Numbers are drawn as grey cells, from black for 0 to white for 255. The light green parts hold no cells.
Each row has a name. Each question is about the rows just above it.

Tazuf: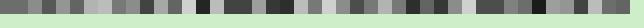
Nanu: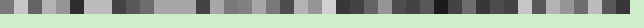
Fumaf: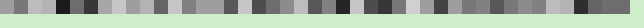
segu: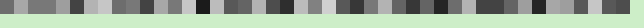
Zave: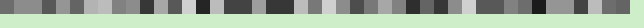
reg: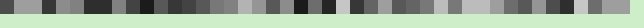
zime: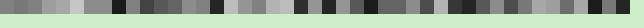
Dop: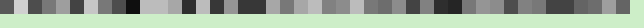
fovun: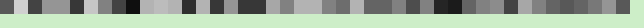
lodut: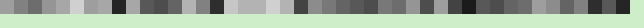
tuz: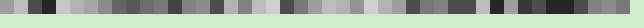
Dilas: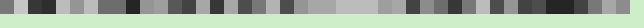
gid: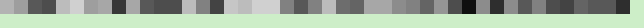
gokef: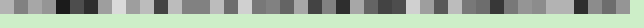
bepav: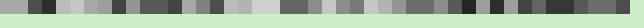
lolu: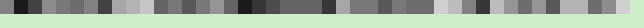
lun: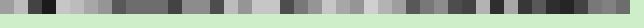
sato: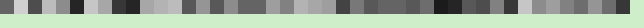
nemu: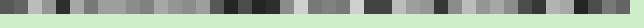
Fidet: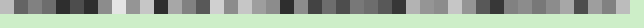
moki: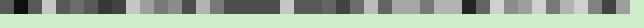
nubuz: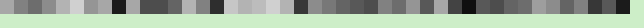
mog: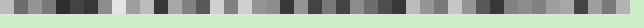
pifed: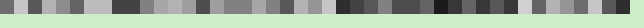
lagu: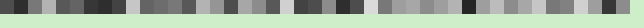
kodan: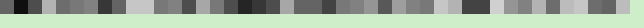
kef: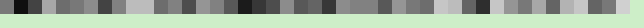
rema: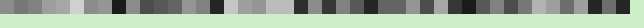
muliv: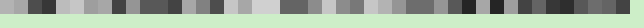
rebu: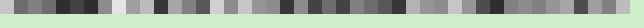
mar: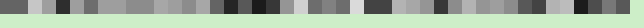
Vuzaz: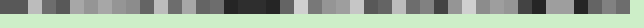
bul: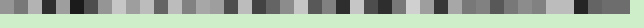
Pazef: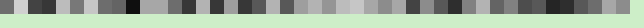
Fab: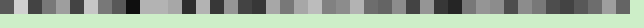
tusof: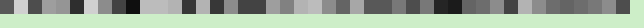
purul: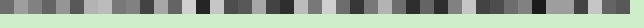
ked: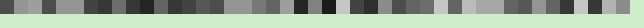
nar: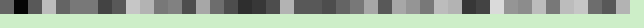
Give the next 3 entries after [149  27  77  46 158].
[218 158 188]
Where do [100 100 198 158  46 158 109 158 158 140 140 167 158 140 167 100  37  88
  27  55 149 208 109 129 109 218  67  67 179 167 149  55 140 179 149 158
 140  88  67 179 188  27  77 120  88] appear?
mar
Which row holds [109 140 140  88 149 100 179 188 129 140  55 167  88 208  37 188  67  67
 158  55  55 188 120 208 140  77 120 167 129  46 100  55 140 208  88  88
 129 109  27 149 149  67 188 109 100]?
Zave
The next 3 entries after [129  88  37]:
[100 100 149]
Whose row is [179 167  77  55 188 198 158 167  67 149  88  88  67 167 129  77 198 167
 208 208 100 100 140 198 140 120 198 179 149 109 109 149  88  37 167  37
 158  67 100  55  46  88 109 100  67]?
muliv
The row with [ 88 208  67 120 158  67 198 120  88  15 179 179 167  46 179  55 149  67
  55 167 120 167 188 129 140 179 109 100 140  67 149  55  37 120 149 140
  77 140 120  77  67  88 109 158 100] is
Fab

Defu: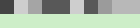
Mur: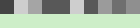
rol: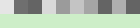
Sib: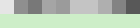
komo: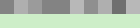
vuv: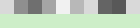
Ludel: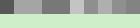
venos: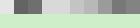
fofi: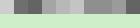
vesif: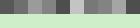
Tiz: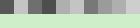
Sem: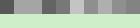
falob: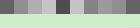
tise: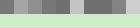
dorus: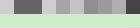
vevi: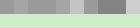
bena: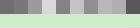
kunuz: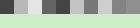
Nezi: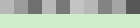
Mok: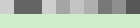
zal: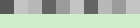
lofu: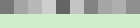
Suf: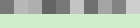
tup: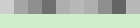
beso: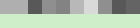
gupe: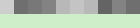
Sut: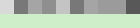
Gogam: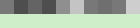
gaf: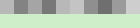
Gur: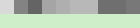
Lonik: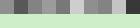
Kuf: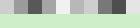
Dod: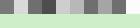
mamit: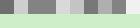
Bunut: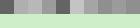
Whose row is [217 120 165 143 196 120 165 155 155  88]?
Sut
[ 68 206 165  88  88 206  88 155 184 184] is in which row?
Defu
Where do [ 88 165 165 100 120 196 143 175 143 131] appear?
Sem
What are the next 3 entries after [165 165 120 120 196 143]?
[175 143 131]
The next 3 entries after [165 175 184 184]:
[111 111 120]

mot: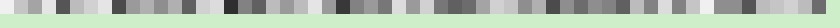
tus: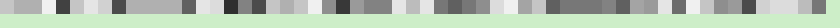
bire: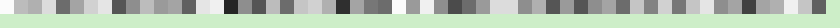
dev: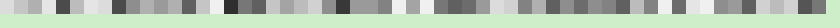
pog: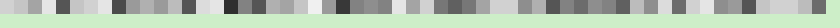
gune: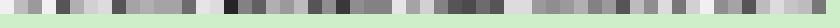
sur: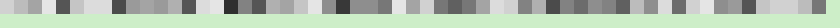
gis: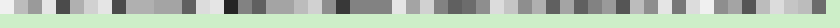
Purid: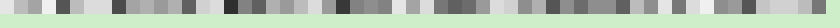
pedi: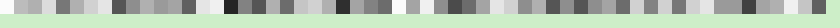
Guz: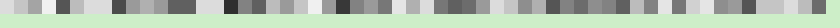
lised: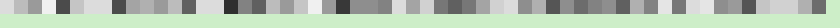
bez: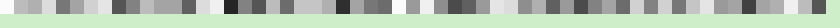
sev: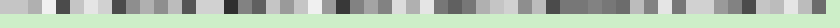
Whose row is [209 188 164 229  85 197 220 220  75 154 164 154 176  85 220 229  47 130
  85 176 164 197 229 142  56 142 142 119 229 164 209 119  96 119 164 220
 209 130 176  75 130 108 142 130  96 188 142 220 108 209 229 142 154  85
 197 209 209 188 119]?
sur
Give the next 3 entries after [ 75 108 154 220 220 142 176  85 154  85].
[142 164 108]
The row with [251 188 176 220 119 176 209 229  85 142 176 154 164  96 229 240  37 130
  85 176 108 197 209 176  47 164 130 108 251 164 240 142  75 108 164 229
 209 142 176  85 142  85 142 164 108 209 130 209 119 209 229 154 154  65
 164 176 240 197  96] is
pedi
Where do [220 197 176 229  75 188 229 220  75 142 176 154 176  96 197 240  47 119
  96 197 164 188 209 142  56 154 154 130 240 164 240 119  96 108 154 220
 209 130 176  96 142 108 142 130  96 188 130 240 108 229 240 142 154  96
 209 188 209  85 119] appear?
dev

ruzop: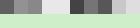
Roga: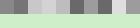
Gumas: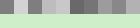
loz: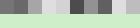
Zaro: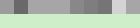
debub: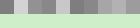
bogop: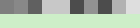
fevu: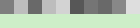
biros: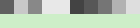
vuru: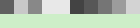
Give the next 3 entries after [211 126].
[189 200 105]
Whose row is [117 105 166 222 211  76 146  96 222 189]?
loz
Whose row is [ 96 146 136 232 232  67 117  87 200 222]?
ruzop
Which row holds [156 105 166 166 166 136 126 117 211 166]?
Zaro

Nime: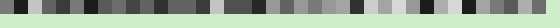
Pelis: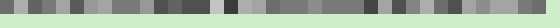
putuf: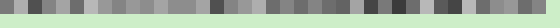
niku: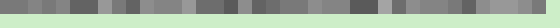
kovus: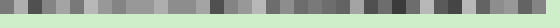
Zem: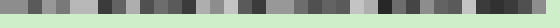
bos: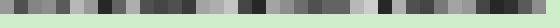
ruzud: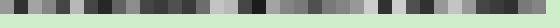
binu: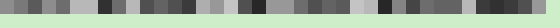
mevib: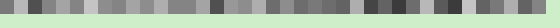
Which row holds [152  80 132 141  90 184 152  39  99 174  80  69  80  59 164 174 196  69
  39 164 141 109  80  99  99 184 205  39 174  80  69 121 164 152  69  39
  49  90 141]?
bos
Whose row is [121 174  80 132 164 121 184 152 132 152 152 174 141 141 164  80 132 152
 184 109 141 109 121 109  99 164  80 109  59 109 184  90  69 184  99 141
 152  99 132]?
kovus
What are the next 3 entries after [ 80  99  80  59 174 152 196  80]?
[ 39 152 152]
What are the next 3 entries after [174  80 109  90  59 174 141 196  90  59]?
[152 152 109]
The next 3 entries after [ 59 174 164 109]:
[121 121 141]
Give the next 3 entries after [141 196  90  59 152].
[152 109  80]
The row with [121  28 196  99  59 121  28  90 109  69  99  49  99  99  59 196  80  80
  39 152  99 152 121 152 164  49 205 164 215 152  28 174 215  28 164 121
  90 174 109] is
Nime

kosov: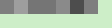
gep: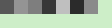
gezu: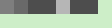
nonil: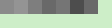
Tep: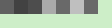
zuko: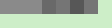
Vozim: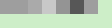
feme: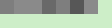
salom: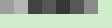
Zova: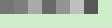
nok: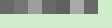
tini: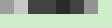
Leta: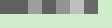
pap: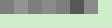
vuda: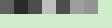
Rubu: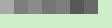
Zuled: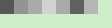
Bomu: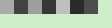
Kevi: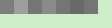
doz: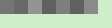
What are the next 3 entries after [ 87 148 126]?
[ 55 191  43]
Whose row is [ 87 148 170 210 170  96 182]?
Zuled
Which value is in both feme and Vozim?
[87]
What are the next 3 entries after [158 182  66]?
[87 55 87]
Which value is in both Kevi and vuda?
[158]

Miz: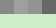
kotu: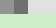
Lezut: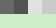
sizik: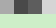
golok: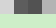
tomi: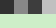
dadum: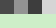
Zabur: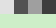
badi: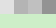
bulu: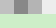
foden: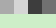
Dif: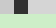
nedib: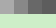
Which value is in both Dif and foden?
[213]
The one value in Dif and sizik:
[213]

